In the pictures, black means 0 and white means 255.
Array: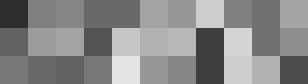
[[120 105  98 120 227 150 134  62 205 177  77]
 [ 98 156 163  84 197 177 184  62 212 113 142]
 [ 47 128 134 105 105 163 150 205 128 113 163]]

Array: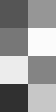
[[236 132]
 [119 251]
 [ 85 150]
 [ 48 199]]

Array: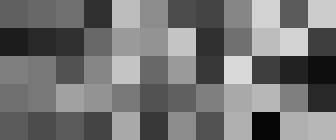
[[127 120  82 134 196 104 154  56 217  62  34  14]
 [112 120 161 147 120  82  96 127 169 183 127  40]
 [ 96 104 112  48 189 140  75  68 134 210  90 204]
 [ 90  75  90  68 169  56 140  82 176   6 176 183]
 [ 28  40  48 104 154 147 196  48 112 189 210  62]]

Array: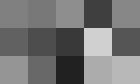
[[149 104  33 172 184]
 [128 120 142  63 135]
 [ 97  77  57 208  85]]

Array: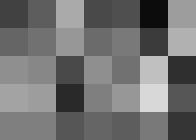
[[163 157  41 127 151 216  86]
 [143 135  73 143 113 192  47]
 [127 127  86 101  93 121  53]
 [101 113 151 107 121  59 177]
 [ 65  93 170  73  79  12 157]]

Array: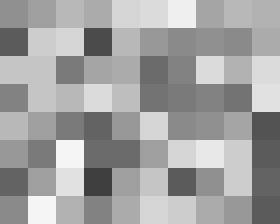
[[197 197 122 165 171 107 130 219 177 219]
 [184 159 122  99 152 213 138 144 165  83]
 [152 122 245 107 107 159 213 232 205  91]
 [144 159 184 171 213 219 239 165 184 177]
 [138 245 177 130 171 213 205 171 152  91]
 [130 197 184 219 190 115 122 130 115 225]
 [ 99 159 225  63 159 197  91 144 205  99]
 [ 91 205 213  75 184 152 138 144 138 171]]

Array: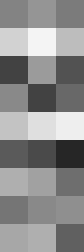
[[210 244 189]
 [195 223 238]
 [175 161 110]
 [167 175  96]
 [137  66 104]
 [131 149 123]
 [117 137 143]
 [ 90  74  38]
 [ 66 155  82]]

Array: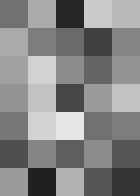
[[170 125 106  64 133]
 [162 210 140 100 148]
 [155  32 178  86  51]
 [148 194  71 155 194]
 [119 210 230 113 125]
 [113 170  38 202 186]
 [ 79 133  94 140  86]]

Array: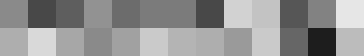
[[174 217 167 138 161 202 180 174 154 202 102  29 188]
 [138  72  94 146 108 123 123  72 210 195  86 130 230]]
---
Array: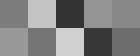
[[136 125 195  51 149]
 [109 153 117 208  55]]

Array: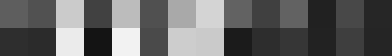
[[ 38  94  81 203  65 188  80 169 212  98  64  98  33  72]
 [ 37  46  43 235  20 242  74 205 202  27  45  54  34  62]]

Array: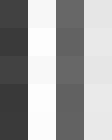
[[230  65 247 103]
 [233  58 253  98]
 [230  66 248 103]
 [234  57 253  97]
 [233  58 252  98]]

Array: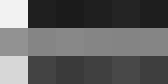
[[ 30 242  31  27  31  36]
 [133 146 133 136 133 132]
 [ 62 215  67  58  64  72]]

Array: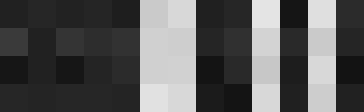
[[ 43  33  38  34  37  30 202 216  32  38 228  21 223]
 [ 37  58  33  52  45  50 208 206  37  48 211  41 202]
 [ 19  22  33  22  36  43 208 209  20  41 199  29 216]
 [ 33  38  36  38  38  36 225 216  27  20 216  32 205]]

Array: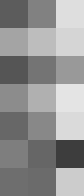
[[222  92 129]
 [213 164 189]
 [153  85 116]
 [228 140 176]
 [218 103 136]
 [ 61 126 102]
 [204 110 107]]

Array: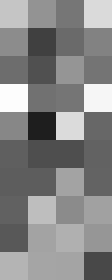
[[218 197 147 118]
 [130 140  64 106]
 [116 109  80 149]
 [246 253 113 117]
 [103 135  30 219]
 [ 98  95  78  78]
 [ 99  93  93 163]
 [161  97 190 139]
 [150  88 163 176]
 [ 72 180 165 164]]

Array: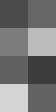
[[102  75]
 [187 124]
 [ 61  97]
 [ 99 212]]

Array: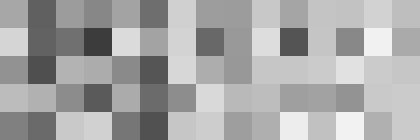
[[190 167  96 156 135 163 110 208 157 156 200 165 196 194 210]
 [170 213  98 112  60 219 163 211 104 153 221  84 197 136 241]
 [198 146  79 179 172 138  85 215 173 152 198 198 203 225 203]
 [203 188 177 140  90 171 107 141 217 185 189 159 162 147 201]
 [203 128 106 201 209 118  81 198 205 158 175 237 193 242 176]]
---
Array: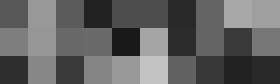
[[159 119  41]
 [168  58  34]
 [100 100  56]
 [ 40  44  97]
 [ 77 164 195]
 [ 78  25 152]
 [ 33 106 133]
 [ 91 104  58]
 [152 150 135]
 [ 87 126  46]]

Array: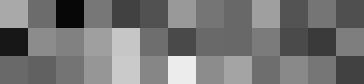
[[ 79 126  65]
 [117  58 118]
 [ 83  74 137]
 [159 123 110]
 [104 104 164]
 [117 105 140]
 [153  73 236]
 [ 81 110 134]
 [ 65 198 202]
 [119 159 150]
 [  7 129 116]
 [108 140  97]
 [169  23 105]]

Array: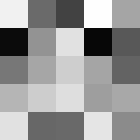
[[165  88  99 168 139]
 [254   7 165 158 229]
 [ 66 225 206 222 105]
 [106 147 166 205 103]
 [241  11 119 181 225]]

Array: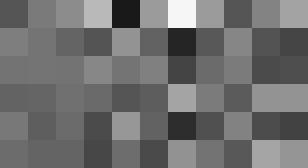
[[163  69  78 147  66 149]
 [131  83  75 147  76 165]
 [ 85 134 123  91 130  88]
 [155  88 107 123  80 115]
 [246  37  68 164  45 146]
 [155  98 128  93  98  74]
 [ 25 147 116  85 151 109]
 [185  84 135 106  75  71]
 [140 100 115 112 107 100]
 [122 116 116 101  94 100]
 [ 85 126 115  99 120 108]]

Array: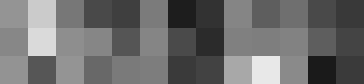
[[ 57  68  58]
 [ 73  94  26]
 [111 130 138]
 [ 94 126 232]
 [133 128 168]
 [ 50  43  66]
 [ 29  74  58]
 [123 133 125]
 [ 63  85 122]
 [ 73 134 104]
 [119 142 148]
 [203 218  86]
 [148 135 147]]

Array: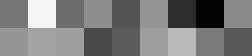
[[138  87]
 [  4 122]
 [ 45 185]
 [149 158]
 [ 83  91]
 [141  73]
 [109 158]
 [245 164]
 [119 149]]
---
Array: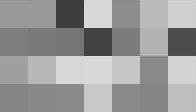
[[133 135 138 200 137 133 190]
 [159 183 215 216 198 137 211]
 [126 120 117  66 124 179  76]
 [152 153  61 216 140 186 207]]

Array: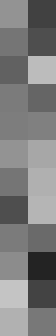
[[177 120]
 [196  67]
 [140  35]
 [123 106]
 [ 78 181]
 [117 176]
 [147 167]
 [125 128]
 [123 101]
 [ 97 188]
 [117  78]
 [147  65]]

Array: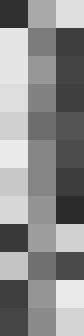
[[ 70 138 212]
 [ 63 149 234]
 [196 112  74]
 [ 57 157 209]
 [215 147  43]
 [200 133  60]
 [234 134  76]
 [208 109  84]
 [221 130  63]
 [229 152  68]
 [228 123  62]
 [ 48 169 223]]

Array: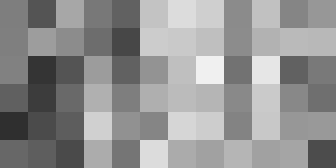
[[103  94  74 172 117 220 171 161 181 161 165  76]
 [ 47  75  93 208 145 133 214 205 131 200 151 153]
 [ 96  60 105 176 126 175 187 181 137 202 136 111]
 [129  52  84 156  97 147 191 240 114 230  97 121]
 [127 157 140 109  71 204 201 191 140 178 186 184]
 [126  84 167 120  97 195 220 207 139 193 133 151]]

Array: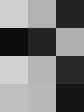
[[191 185  22]
 [209 183  41]
 [ 13  37 176]
 [207 177  35]]

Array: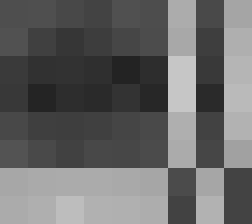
[[171 175 189 177 176 173  66 178  67]
 [167 170 171 171 169 166  75 166  67]
 [ 83  73  65  72  71  75 171  70 161]
 [ 72  63  62  64  69  73 175  66 178]
 [ 56  36  45  42  51  39 198  42 186]
 [ 58  49  50  47  35  45 198  57 181]
 [ 81  64  54  61  70  76 168  62 175]
 [ 78  79  72  67  80  77 172  73 165]]

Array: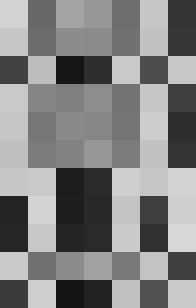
[[ 59 206  20  33 193  81 203]
 [201 112 140 162 121 195  64]
 [ 38 200  37  42 203  49 216]
 [ 35 211  30  41 195  62 207]
 [198 201  29  42 206 198 210]
 [191 123 131 150 124 194  51]
 [198 118 137 134 116 205  46]
 [201 133 128 141 115 197  62]
 [ 65 189  22  46 201  77 199]
 [198 107 140 139 113 194  54]
 [210 104 163 150 109 198  52]]

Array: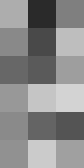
[[145 203 160]
 [138 100  84]
 [152 197 211]
 [103  90 158]
 [137  73 190]
 [173  42 127]]
